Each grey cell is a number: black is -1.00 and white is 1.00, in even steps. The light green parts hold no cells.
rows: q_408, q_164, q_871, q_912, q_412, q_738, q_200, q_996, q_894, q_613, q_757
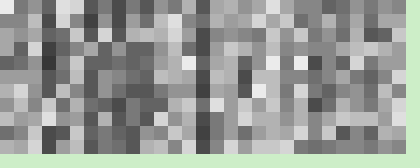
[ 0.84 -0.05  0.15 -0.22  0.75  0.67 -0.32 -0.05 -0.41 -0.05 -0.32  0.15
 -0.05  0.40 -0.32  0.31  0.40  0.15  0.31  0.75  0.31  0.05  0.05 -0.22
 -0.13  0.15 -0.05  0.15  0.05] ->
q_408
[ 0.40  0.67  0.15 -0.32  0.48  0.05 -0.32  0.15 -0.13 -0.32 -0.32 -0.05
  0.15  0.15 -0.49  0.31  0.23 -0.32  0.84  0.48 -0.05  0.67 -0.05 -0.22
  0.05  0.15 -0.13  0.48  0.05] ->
q_200
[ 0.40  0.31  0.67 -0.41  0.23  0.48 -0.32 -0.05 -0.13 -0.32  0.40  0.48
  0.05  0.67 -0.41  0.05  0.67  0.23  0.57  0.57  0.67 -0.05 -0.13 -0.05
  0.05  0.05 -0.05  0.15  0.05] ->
q_757
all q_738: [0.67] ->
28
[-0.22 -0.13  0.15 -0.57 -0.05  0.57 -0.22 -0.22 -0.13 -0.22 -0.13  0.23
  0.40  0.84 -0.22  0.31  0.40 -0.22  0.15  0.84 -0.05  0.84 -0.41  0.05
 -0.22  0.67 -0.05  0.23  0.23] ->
q_412

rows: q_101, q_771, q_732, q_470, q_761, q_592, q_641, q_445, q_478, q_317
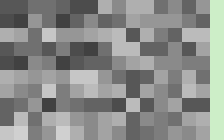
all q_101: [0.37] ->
7 9 10
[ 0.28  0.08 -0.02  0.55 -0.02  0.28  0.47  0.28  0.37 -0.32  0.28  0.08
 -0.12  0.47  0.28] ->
q_641
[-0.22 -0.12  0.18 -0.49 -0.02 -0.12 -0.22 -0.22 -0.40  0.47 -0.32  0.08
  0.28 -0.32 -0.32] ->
q_445
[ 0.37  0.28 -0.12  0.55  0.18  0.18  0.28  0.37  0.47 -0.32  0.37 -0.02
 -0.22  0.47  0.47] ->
q_732
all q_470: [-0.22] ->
10 11
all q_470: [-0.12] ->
1 2 7

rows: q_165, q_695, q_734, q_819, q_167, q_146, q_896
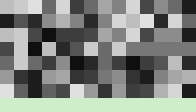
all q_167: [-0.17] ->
0 2 7
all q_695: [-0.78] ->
0
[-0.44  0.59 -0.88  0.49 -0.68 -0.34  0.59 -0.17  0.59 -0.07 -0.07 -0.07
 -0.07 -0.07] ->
q_819
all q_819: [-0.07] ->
9 10 11 12 13
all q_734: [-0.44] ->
2 6 10

